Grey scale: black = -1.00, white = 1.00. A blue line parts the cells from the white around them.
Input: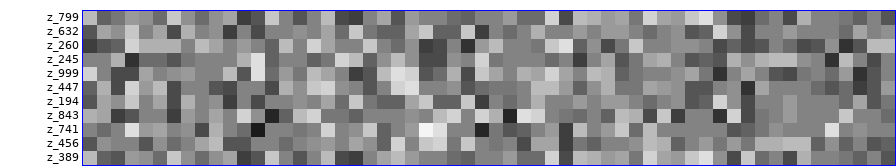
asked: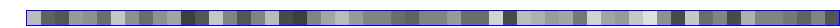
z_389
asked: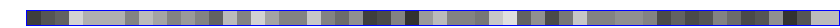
z_260
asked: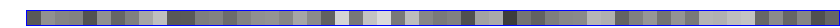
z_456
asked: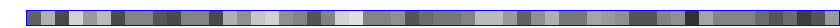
z_447

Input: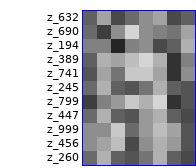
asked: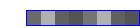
z_245
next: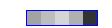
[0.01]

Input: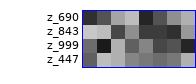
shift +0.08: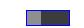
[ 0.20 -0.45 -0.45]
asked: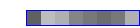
z_447
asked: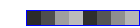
z_690
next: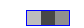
[-0.53]

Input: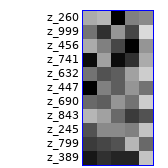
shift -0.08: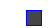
[-0.53]
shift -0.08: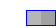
[0.35 0.18]
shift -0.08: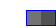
[-0.18 -0.44]

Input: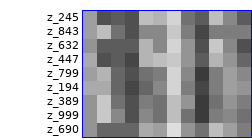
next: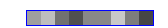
[-0.02]
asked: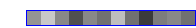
z_999
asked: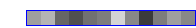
z_799

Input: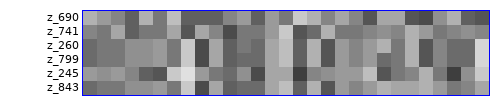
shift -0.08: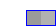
[0.13 0.31]
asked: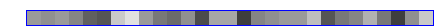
z_245
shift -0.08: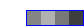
[-0.04  0.31 -0.14 -0.59]
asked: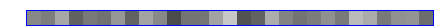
z_741
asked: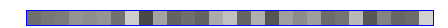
z_799
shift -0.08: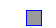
[0.13]

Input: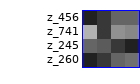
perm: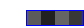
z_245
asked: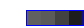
z_245
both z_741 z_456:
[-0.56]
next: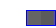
[-0.56]
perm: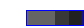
z_456
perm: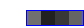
z_260
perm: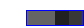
z_456

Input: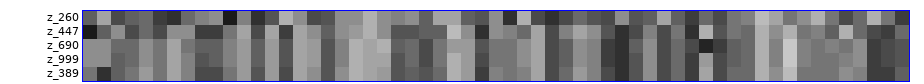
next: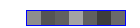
[-0.42]
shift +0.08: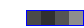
[-0.34 -0.54 -0.26  0.19]
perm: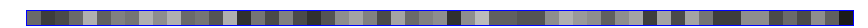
z_447
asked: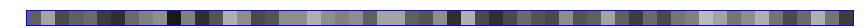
z_260
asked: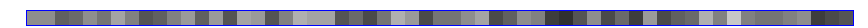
z_999

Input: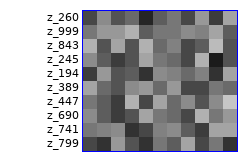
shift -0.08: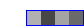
[ 0.31 -0.52  0.21 -0.25]
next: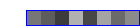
[-0.35]
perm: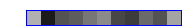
z_245
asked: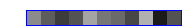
z_245

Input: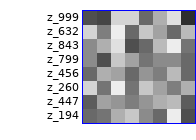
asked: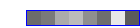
z_194
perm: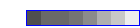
z_194
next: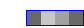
[0.46]
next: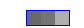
[0.56]
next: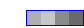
[0.86]
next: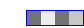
[0.27]
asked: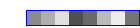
z_843

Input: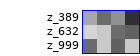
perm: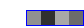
z_389
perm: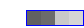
z_632
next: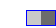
[-0.24]
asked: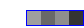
z_389

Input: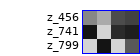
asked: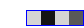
z_799
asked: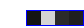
z_741
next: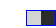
[-0.76]

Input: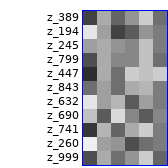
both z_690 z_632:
[-0.29]
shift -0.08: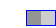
[0.08 0.53]
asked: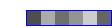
z_999
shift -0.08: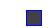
[-0.56]

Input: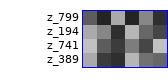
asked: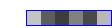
z_741
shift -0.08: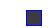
[-0.61]
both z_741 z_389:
[-0.53]
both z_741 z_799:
[-0.27]
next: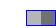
[-0.19]

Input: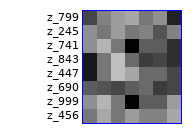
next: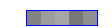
[-0.73]
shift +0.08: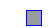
[0.30]
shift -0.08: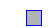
[0.33]
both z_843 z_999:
[-0.07]

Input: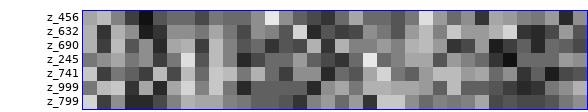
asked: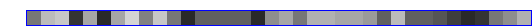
z_999
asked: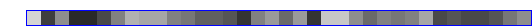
z_799
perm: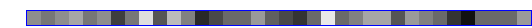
z_245
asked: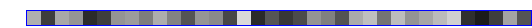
z_632

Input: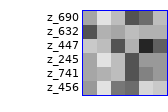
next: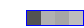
[0.39]
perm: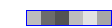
z_690
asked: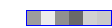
z_456
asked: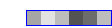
z_690

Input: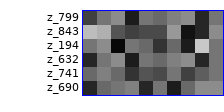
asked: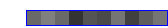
z_741
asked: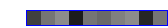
z_799
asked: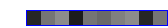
z_632
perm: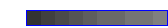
z_741
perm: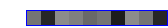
z_632

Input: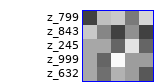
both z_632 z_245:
[0.31]
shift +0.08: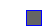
[-0.13]
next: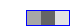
[-0.21]

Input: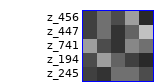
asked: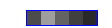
z_194
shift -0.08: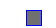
[-0.20]
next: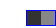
[-0.12]
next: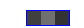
[-0.22]
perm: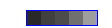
z_456

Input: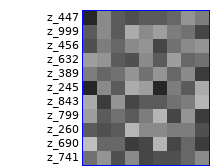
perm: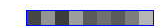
z_799
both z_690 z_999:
[-0.45]
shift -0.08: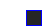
[-0.78]
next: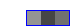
[0.08]
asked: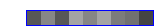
z_999
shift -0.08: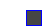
[-0.53]

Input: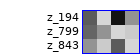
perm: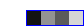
z_194
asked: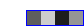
z_194
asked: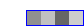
z_843
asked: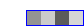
z_843
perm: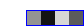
z_194
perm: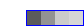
z_843

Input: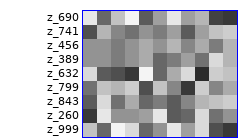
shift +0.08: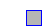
[0.50]
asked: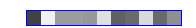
z_260
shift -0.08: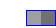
[ 0.17 -0.19]

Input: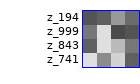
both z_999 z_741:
[0.75]
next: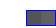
[0.20]
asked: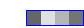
z_843
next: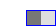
[-0.42]
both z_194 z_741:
[-0.25]
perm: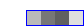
z_843
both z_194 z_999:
[-0.34]

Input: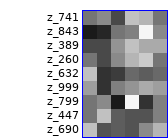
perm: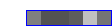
z_447
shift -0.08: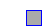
[0.25]
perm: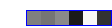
z_799
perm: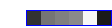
z_799
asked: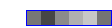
z_260
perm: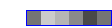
z_260
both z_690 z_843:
[0.08]

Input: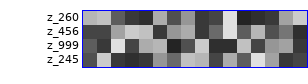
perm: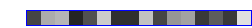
z_999
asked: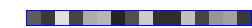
z_999
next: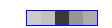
[-0.55]
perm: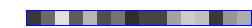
z_456
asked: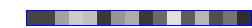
z_456
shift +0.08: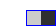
[ 0.67 -0.55]
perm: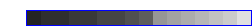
z_999

